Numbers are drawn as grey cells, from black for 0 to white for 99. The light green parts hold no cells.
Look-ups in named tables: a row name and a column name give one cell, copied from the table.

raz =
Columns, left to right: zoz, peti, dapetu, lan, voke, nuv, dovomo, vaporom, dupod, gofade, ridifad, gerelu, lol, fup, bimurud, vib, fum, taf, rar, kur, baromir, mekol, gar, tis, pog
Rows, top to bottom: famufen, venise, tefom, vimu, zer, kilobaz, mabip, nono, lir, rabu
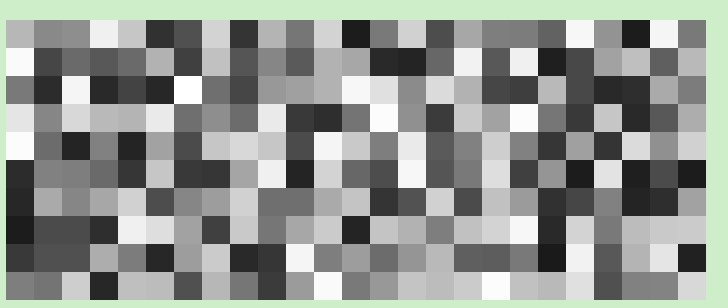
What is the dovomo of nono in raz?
63
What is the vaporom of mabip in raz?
61
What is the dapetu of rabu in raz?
80
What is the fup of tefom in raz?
87
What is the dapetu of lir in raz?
31
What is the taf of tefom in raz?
27
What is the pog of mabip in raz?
63
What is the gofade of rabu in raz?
23
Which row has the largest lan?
famufen

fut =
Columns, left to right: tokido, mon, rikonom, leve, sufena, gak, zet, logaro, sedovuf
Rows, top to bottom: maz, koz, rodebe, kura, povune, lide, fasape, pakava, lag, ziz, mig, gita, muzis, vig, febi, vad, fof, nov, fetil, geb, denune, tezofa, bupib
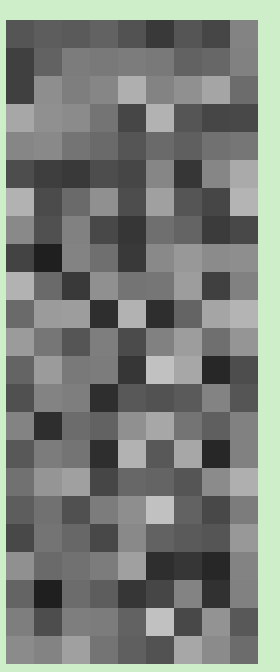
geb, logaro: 15
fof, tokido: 44
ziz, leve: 56
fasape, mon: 29
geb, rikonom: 44
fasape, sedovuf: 70
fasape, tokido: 69
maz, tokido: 33
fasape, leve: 56
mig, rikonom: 61
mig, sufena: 69
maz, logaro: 27
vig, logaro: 51
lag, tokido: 26
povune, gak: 41
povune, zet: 37
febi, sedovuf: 50
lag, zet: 59
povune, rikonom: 45
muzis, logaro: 15

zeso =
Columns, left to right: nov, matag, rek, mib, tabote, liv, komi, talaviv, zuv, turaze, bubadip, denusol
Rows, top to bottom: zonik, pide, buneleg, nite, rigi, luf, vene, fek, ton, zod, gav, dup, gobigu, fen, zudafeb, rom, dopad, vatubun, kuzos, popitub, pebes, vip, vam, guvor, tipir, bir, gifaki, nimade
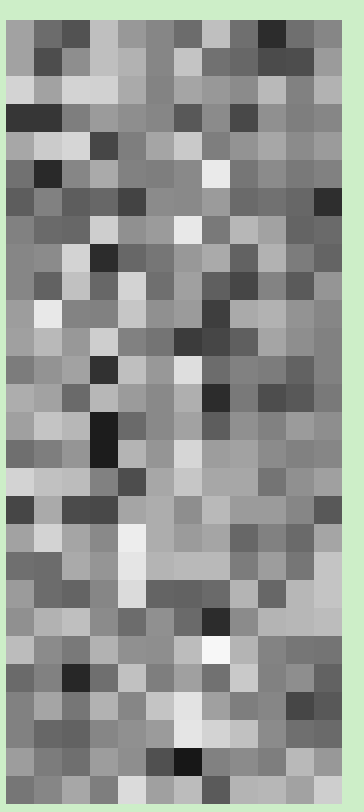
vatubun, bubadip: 52
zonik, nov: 63
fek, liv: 60
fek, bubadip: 39
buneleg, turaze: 72
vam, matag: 54
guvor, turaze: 50
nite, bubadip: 49
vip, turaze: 70

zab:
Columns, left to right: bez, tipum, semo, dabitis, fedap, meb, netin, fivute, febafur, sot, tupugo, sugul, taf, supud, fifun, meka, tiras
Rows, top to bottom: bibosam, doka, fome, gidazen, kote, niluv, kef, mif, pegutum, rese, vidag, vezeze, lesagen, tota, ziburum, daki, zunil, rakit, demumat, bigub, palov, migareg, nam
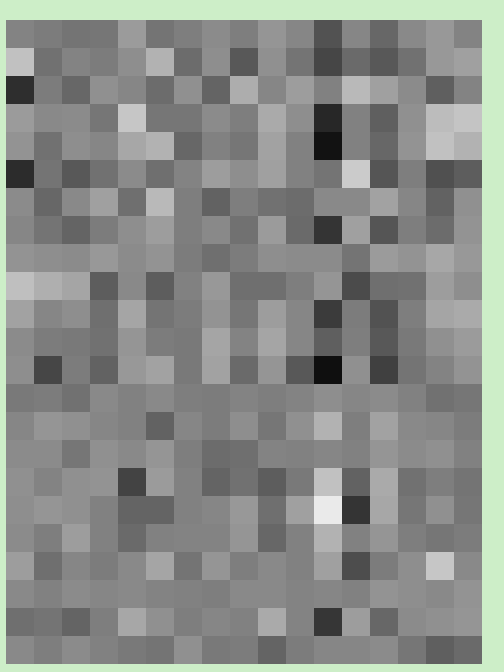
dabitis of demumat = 50
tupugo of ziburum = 56
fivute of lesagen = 63
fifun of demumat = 49
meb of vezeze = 48
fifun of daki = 54
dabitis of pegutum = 59
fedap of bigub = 53
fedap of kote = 65
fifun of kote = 57
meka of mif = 42

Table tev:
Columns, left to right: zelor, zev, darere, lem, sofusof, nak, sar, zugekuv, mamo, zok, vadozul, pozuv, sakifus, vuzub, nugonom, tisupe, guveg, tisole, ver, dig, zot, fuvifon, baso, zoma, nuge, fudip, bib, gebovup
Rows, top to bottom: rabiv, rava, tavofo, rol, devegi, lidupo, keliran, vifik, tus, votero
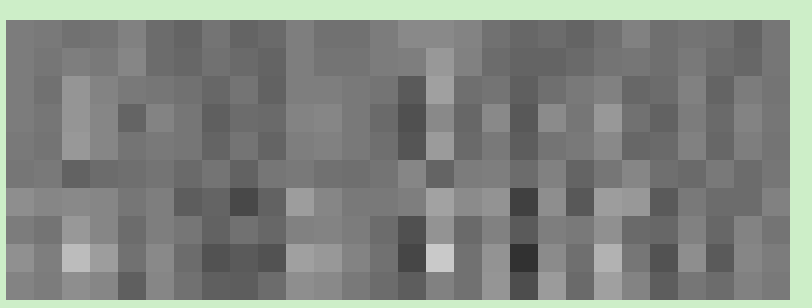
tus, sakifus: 51
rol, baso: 44
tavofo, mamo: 45
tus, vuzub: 44
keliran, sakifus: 47
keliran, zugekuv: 39
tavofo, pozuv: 49
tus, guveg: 44
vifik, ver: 35
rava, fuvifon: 45
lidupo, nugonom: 52
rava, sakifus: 45
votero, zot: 41
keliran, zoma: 35
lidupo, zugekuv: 45
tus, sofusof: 44
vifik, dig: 49

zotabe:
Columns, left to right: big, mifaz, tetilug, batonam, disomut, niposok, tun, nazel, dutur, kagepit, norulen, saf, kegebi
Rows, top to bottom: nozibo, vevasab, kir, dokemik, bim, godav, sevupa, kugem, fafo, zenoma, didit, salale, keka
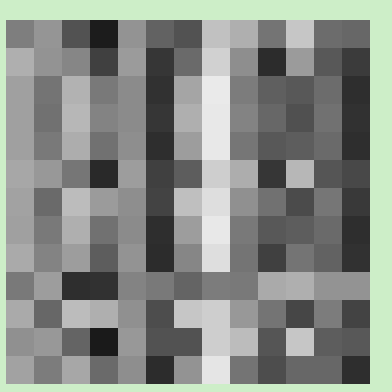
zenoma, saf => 57
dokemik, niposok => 21
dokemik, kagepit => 40
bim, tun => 61
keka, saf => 40
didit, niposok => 30

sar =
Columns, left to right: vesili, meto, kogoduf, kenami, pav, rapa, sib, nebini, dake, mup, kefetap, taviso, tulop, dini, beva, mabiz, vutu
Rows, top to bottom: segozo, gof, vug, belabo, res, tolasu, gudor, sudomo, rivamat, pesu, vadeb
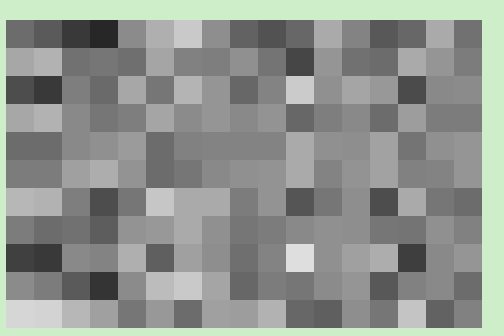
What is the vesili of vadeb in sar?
83
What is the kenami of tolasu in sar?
67
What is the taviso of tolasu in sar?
51
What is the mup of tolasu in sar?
57
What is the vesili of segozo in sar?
42
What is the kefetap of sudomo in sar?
53
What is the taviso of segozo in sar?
66
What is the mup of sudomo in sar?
48
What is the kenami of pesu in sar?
20
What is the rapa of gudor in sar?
77
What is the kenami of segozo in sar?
15
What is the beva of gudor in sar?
66
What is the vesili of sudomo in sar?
48
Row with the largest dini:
rivamat

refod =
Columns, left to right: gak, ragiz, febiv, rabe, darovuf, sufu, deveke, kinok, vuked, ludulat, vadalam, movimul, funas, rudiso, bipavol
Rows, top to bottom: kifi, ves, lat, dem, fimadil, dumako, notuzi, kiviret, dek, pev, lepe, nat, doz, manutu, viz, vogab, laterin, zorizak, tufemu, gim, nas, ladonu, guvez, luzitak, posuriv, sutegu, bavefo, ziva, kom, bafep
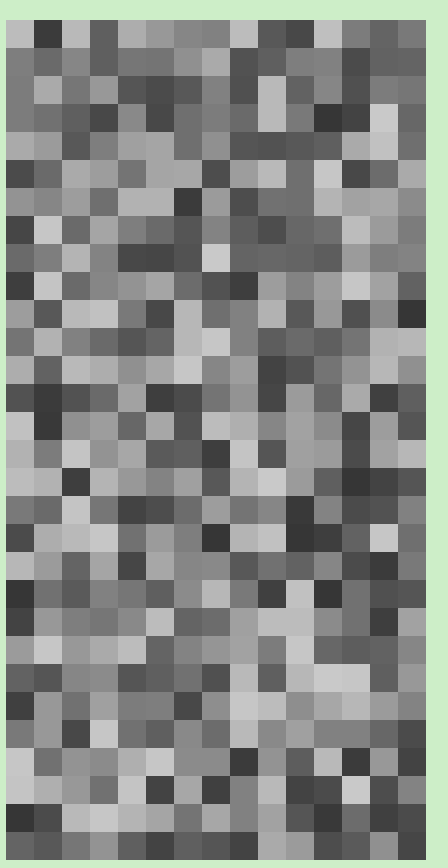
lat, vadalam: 38
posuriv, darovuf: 48
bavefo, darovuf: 68
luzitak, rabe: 54
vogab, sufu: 35
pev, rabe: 52
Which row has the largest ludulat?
laterin

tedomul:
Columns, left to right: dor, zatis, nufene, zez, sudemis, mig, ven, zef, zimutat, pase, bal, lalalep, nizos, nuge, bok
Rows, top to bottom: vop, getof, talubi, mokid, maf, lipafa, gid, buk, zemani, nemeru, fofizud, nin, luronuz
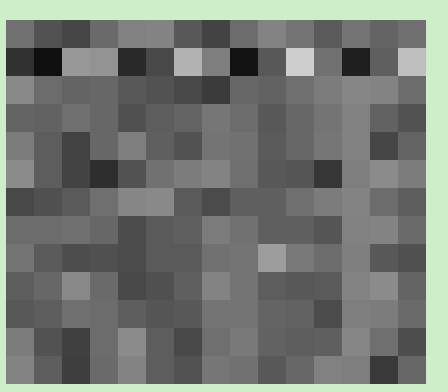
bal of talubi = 43
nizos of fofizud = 49
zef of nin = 43
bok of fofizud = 41
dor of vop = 44
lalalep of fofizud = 29
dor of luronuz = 51
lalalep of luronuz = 50
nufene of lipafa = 26
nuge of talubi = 51
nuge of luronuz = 22
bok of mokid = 32
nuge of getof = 37
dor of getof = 19
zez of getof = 57
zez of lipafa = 18
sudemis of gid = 52
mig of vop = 51
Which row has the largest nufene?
getof

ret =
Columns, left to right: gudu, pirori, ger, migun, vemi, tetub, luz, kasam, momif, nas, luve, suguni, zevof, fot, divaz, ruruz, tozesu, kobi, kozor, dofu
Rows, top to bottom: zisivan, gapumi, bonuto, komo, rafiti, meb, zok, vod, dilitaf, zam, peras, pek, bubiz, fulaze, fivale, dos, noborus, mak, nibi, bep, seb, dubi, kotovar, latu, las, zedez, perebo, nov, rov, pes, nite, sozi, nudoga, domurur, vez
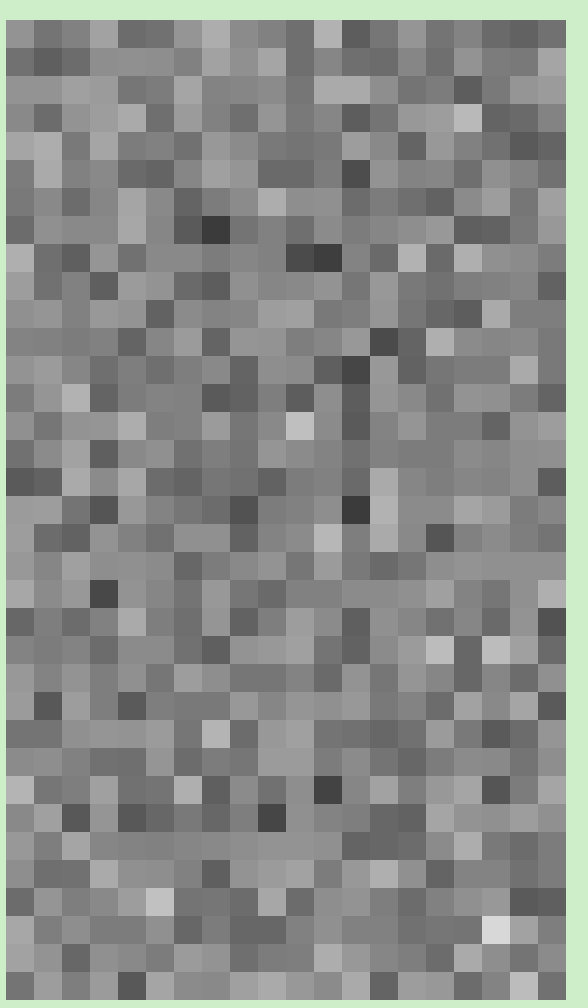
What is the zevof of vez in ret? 66
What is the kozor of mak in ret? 48
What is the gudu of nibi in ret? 61
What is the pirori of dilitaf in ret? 43
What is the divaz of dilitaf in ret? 69
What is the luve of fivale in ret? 74
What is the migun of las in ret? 49
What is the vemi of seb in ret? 57
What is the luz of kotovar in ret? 44
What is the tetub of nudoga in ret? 56
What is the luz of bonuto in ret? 64
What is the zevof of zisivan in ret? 36
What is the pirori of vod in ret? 56
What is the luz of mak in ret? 46
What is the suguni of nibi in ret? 71

